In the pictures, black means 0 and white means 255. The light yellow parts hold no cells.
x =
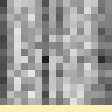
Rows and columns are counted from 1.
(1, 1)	62
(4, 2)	159
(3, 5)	223
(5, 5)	156
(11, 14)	187
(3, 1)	114
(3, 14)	142
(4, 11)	190
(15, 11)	223
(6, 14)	158
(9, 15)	45
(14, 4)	157
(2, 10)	158
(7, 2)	140
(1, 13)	204
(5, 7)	122
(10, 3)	196
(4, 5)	184
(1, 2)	170
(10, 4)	136
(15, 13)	150
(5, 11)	204
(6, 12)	185
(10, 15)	113
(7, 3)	224
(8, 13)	164
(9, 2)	123
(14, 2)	191
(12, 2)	150
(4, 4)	151
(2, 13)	219
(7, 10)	181
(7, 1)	75
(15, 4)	148
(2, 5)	184

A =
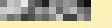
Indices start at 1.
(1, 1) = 126
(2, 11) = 187
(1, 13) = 15
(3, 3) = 131
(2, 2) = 209
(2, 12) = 125
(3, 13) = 115
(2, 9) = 103
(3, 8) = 138
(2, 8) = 182
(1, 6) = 78
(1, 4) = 231

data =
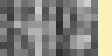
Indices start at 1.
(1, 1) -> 98
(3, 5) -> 123
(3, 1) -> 128
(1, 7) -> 111
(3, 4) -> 97
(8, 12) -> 119
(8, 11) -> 95
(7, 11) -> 152
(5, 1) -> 142
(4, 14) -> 89
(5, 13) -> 123
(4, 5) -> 149
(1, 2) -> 87
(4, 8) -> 162
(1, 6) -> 182
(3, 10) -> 154
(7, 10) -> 93
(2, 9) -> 58
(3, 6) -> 177
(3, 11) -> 71
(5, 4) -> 132
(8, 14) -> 92
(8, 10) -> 73
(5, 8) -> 158
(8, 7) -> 108
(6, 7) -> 106
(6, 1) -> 113
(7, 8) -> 155
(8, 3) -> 128
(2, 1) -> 81
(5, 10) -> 97
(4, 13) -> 138

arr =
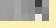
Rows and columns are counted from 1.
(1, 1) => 159
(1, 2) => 161
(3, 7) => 125
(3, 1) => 160
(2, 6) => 123
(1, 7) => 156

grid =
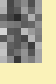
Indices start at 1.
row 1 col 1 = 183
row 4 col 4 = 93
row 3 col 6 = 109
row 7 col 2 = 96
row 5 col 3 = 84
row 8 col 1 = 195
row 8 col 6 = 164
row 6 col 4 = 70
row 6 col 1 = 87
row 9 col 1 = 179
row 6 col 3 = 86
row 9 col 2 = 138
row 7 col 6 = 180
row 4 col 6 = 145
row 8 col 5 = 85
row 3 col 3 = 42

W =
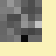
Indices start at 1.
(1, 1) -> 121
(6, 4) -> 10
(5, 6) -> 79
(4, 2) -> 87
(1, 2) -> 151
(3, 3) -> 74
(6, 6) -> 103
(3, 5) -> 85
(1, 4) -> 95
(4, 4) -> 148
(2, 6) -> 85

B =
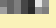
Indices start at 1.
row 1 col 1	114
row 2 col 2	99
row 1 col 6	228
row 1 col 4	70

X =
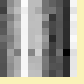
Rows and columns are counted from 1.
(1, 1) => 77
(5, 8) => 71
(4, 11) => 233
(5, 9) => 88
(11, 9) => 88
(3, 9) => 88
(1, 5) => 188
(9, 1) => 84
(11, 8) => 71
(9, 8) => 77
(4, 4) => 245
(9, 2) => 148
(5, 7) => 135
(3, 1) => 103
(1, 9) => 83
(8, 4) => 245
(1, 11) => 245
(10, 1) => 81
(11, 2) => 145
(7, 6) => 193
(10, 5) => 186
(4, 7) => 107
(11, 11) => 233
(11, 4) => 249
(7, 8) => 65
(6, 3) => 166
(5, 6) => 190
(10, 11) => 230
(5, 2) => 139
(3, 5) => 188
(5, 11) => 237
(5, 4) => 244

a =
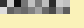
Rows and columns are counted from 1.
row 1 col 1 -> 49
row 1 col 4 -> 118
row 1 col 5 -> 193
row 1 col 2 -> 206
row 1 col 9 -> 203

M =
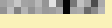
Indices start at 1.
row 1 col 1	161
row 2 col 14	137
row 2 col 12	171
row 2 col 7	153
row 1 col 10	3
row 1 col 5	160
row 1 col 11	119
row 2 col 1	146
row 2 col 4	179
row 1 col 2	174

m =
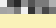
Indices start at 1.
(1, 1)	239
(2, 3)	123
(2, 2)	167
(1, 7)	122
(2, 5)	51
